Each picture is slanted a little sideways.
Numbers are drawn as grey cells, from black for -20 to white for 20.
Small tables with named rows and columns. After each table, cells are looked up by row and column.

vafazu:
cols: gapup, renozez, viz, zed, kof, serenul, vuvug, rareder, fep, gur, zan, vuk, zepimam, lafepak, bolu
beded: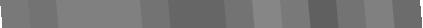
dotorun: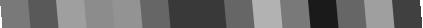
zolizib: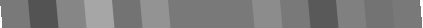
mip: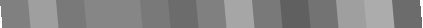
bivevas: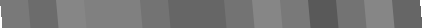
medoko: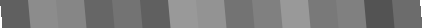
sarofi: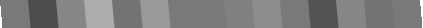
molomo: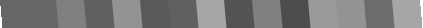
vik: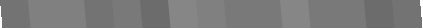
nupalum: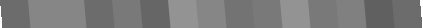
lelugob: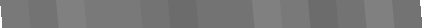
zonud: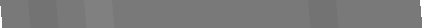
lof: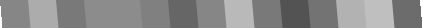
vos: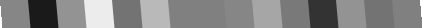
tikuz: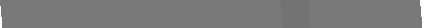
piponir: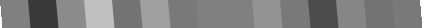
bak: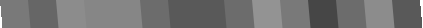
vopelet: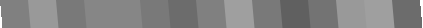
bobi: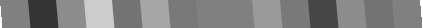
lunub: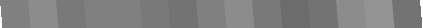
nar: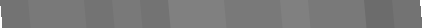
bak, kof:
1
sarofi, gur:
2
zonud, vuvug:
-1
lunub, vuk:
-2
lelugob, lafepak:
0
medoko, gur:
0
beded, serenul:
-2
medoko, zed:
-4
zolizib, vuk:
-6
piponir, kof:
-2
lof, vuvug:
-4
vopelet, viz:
-1
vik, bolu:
-2

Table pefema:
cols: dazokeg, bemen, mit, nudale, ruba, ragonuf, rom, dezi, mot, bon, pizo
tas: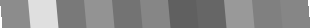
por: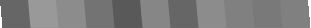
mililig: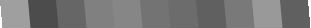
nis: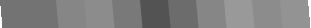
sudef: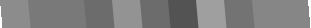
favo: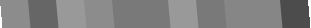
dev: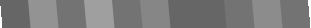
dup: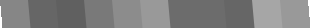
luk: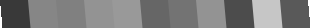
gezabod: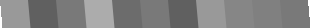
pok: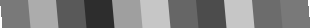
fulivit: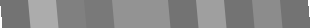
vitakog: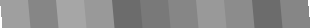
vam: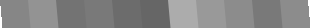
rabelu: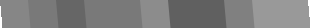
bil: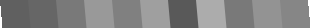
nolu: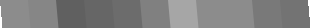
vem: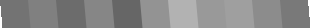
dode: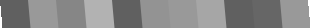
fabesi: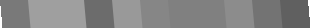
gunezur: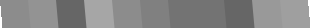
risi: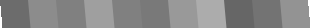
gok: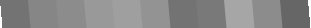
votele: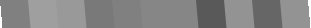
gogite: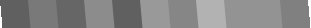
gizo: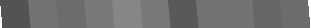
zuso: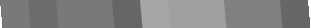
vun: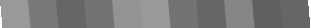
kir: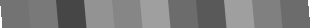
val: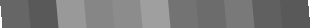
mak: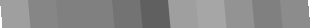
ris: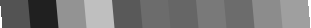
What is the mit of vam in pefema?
-2
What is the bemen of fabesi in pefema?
5
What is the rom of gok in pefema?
-2
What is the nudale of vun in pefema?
-2
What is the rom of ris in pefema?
-4
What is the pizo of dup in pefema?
4
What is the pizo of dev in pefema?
-2
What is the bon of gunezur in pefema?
4
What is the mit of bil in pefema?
-1
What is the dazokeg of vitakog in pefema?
5
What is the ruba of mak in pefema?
-2
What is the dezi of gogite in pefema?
8
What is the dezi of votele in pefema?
-6
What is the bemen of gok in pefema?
1
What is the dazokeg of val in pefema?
-4
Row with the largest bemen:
tas

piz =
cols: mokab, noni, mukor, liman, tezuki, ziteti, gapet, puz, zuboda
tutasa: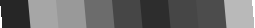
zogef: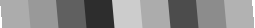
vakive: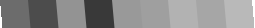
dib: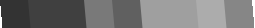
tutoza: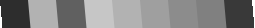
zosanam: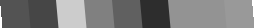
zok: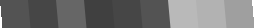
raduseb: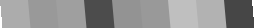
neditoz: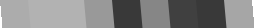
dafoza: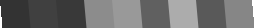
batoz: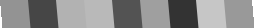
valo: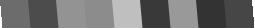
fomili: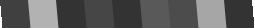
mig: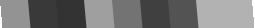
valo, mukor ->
3
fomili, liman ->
-9
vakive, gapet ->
8
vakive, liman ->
-11
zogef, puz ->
2
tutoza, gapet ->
2
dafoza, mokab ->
-12
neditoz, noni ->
8
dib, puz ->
7
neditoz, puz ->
-11
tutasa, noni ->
6
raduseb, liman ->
-8
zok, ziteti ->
-7
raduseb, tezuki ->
3
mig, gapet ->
-7
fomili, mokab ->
-10
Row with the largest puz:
batoz

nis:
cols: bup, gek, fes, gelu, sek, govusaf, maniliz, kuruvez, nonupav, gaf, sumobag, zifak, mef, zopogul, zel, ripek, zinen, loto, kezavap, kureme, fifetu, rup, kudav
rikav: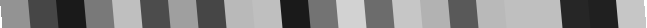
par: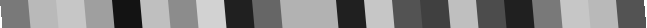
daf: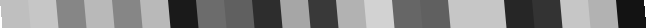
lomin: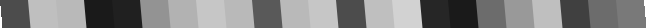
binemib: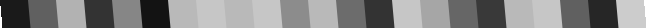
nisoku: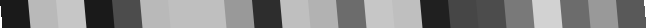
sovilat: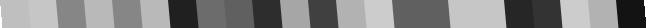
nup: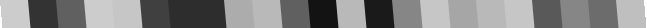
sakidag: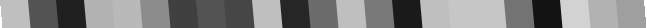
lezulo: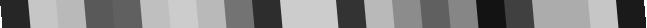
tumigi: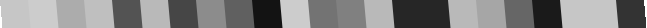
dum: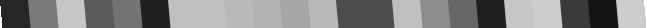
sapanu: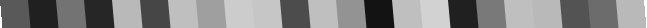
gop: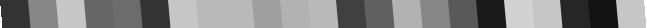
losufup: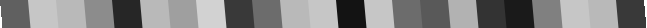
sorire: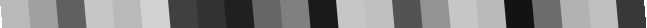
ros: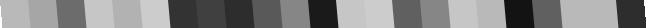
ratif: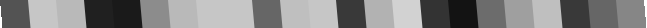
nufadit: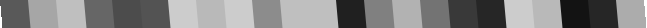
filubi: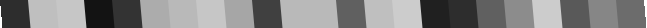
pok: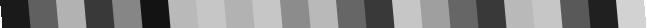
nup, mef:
9
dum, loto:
-15
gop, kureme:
11
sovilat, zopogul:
12
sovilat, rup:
8
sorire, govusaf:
13
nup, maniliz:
-13
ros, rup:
9
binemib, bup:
-16
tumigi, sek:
-7
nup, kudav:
10
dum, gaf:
8
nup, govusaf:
-10
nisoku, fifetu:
-3
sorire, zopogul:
10
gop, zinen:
-6
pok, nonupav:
8
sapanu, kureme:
9
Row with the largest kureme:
nisoku

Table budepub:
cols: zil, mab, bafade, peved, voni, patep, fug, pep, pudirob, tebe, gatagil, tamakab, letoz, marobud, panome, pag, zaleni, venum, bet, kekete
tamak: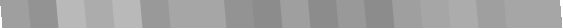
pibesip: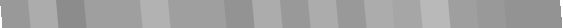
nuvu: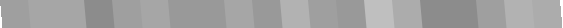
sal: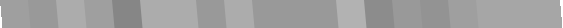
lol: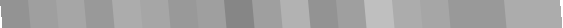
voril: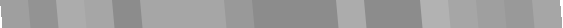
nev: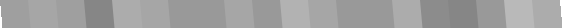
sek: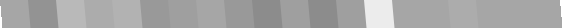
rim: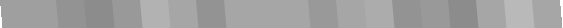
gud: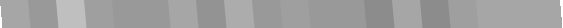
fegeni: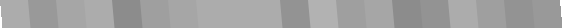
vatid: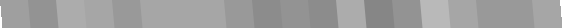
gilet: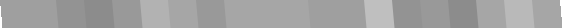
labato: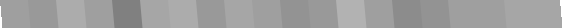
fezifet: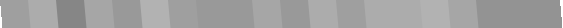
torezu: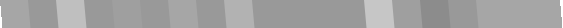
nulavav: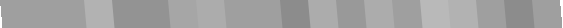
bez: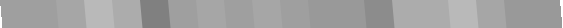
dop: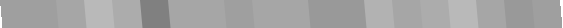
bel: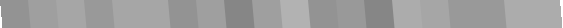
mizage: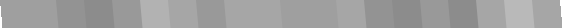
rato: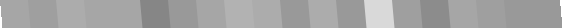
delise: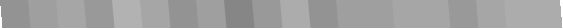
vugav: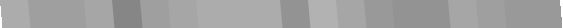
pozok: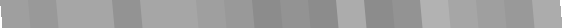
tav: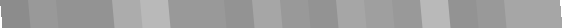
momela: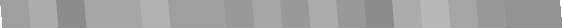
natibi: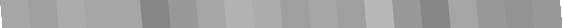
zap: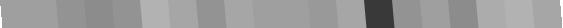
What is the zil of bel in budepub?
3
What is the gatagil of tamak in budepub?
5
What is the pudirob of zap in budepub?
6
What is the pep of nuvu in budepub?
4
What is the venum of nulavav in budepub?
5
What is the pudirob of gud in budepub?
7
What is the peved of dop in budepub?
9
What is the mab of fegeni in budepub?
4
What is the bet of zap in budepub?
8
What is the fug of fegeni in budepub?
6
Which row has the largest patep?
tav

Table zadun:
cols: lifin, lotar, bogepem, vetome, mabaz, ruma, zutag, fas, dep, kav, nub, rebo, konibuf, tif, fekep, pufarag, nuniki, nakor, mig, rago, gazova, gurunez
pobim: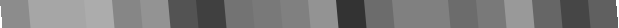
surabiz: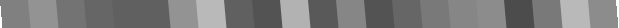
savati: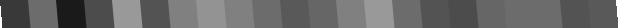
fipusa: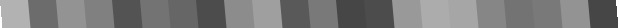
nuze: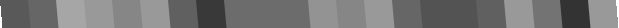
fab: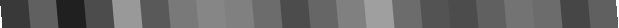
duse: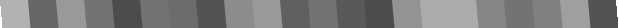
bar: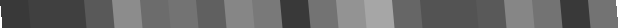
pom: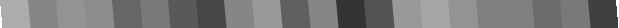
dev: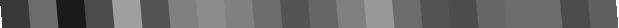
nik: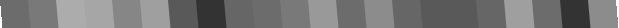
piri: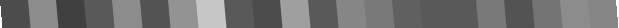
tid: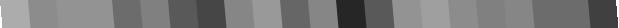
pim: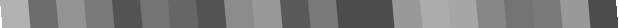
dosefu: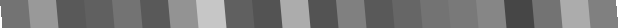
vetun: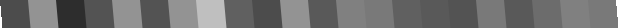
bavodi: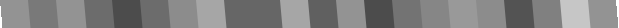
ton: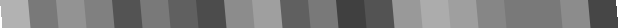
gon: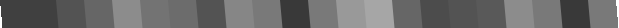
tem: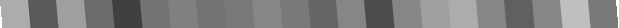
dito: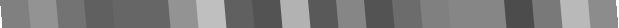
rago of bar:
-2
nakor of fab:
-5
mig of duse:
-2
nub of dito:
8
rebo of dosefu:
-7
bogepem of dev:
-16
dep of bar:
1
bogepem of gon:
-7
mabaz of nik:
1
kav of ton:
5
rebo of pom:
1
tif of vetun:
-1
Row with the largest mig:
nik

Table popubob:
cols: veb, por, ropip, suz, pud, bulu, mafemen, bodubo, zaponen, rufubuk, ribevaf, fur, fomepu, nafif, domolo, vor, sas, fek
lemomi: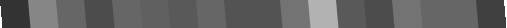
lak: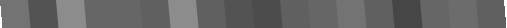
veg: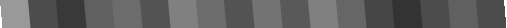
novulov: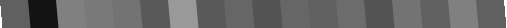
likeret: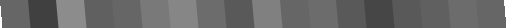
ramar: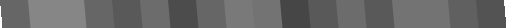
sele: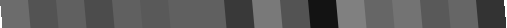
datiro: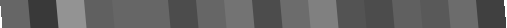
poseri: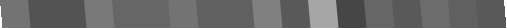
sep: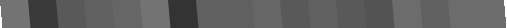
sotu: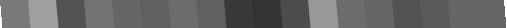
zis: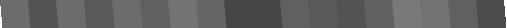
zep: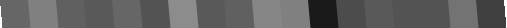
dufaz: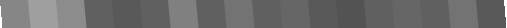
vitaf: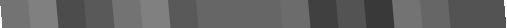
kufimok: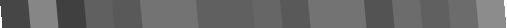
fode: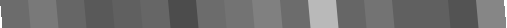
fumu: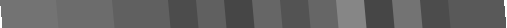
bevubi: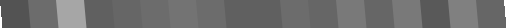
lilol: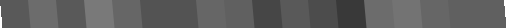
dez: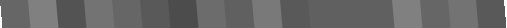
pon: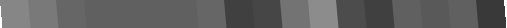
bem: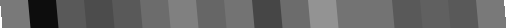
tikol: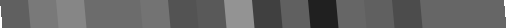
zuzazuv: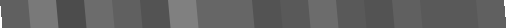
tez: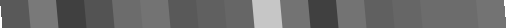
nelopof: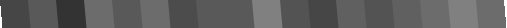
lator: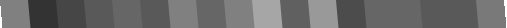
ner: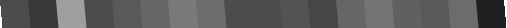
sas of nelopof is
0
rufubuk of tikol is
-10
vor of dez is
-4
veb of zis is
-3
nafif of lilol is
-3
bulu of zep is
-7
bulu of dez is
-6
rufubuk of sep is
-4
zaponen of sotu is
-11
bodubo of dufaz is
-5
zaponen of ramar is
-1
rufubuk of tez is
11

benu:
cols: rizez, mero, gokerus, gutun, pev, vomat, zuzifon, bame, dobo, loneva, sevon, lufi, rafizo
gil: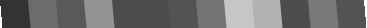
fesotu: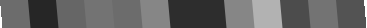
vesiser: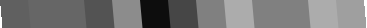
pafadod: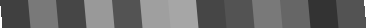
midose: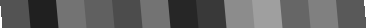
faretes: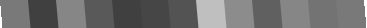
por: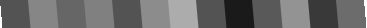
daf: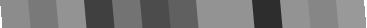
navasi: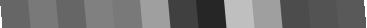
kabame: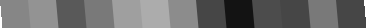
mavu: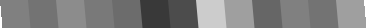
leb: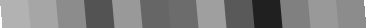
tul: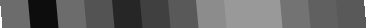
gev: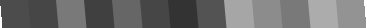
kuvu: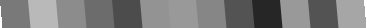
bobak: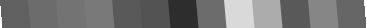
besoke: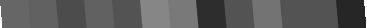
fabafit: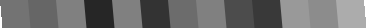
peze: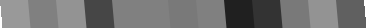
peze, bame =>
0
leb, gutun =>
-7
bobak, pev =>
-6
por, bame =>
-7
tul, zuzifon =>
-6
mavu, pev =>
-3
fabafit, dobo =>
-8
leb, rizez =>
8
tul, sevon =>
-2
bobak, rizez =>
-5
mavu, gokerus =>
2
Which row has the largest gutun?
pafadod

